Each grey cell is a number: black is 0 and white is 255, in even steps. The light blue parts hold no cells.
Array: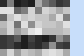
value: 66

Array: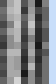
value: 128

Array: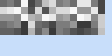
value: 70

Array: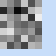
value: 154

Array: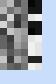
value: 21

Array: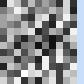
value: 50

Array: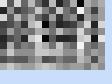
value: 172

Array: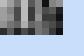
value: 145

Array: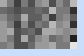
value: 184
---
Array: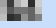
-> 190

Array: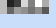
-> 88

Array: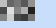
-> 33

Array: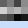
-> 153

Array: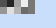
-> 119

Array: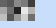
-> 179

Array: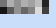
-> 63
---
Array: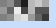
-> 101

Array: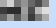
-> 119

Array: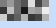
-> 70

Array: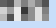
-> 223

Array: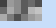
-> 154

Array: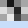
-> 69
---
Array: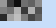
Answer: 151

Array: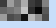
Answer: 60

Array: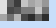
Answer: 224

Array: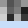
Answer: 150

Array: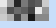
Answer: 233

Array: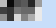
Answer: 188
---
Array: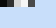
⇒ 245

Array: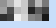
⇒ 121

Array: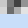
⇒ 173

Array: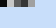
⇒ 53

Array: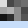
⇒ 139

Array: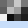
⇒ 56

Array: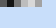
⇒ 216

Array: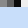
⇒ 11

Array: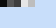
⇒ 230
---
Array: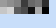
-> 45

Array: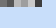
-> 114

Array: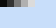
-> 121

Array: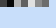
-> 96

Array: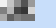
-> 83

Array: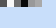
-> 110

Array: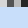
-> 187

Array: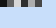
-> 71
